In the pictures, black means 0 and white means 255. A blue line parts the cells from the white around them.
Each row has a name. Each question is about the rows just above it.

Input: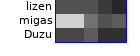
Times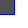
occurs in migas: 1
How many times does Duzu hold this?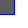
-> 1
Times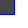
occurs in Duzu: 2
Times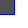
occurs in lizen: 3
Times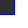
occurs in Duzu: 2

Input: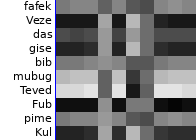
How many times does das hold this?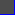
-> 5
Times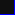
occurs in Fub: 6
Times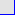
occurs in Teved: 4

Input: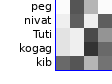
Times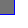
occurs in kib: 1
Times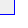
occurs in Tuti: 1
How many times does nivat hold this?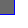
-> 0
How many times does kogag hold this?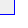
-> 1
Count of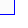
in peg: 2
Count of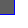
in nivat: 2
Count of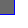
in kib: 1

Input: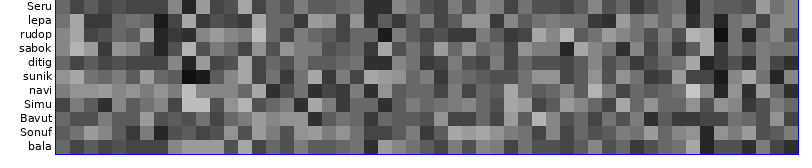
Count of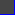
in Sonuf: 5
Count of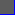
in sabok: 3
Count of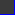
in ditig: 3
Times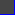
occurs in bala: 10
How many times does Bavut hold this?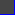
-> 8

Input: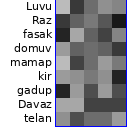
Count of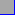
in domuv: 0
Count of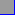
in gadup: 2
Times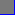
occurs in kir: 1
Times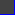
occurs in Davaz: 3

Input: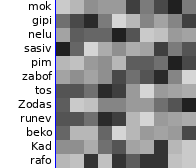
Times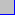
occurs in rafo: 3
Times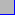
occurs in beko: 3
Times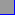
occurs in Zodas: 2

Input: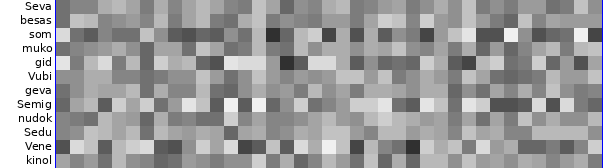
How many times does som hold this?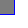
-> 1
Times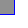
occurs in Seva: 5
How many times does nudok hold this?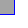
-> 6
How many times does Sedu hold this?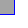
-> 7
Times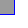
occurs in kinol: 5

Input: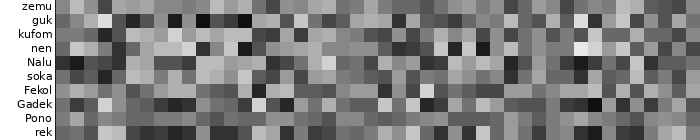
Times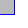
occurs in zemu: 3
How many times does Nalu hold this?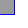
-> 4
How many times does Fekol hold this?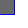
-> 0

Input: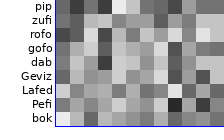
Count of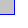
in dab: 5
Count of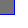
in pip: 4
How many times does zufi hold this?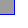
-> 3

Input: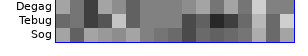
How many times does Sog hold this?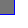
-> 2
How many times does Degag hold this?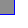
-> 2
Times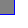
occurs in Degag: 5
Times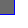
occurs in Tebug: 3
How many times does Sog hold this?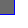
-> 4
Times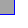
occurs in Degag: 4
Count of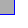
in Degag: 0

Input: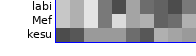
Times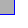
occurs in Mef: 3
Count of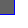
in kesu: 0
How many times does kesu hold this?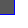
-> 2
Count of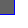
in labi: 1

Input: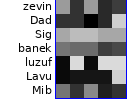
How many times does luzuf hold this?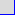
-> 3
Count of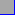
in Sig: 3
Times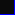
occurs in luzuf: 2
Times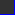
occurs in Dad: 2
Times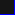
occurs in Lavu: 3

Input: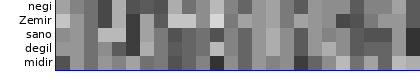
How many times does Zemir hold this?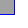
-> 4
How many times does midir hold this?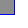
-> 3
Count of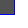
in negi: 2
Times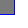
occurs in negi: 1
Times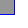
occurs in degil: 5
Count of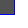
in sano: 4
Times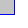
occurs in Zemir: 3

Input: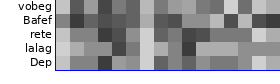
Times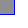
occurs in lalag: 5
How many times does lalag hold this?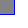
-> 1
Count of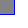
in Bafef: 1
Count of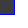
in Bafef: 2
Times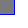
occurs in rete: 4

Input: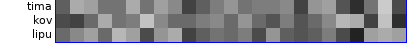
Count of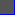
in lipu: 1
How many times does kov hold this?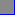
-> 3
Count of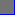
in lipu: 1
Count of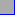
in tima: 2

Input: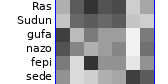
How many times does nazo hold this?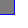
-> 0
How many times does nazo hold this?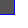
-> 1
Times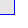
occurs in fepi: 1

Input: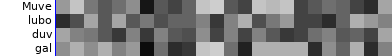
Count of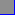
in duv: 1
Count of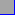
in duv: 2
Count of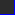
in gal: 3
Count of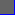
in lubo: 3
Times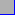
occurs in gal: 7
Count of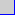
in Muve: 1
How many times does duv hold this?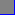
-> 6

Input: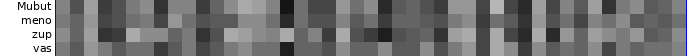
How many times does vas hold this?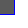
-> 7
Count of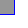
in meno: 3
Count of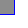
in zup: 6
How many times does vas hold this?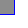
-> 7
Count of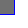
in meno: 9

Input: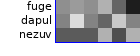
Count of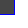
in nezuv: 0
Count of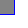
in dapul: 3
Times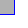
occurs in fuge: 1
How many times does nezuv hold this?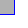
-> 2
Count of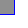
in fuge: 2
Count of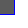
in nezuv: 3
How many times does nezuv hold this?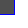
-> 1

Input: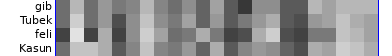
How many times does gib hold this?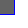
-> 1
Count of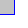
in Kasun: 4
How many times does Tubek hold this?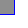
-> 2
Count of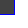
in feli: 5

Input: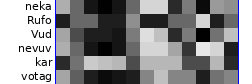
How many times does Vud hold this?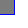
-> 2
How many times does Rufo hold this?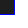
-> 6
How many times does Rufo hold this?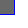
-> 5
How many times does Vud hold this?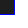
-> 2
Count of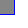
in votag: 4
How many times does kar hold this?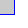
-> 1
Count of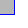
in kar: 5

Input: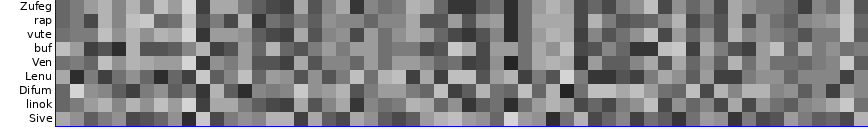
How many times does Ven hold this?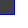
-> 2
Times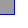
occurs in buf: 8
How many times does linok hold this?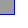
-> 4
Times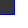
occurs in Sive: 2
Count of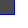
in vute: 4

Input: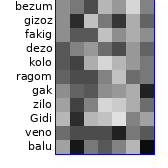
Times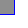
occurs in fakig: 3
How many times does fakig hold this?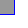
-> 0
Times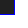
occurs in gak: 1

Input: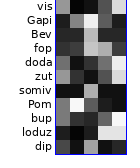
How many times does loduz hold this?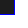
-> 2
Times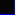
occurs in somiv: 0
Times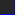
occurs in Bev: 4

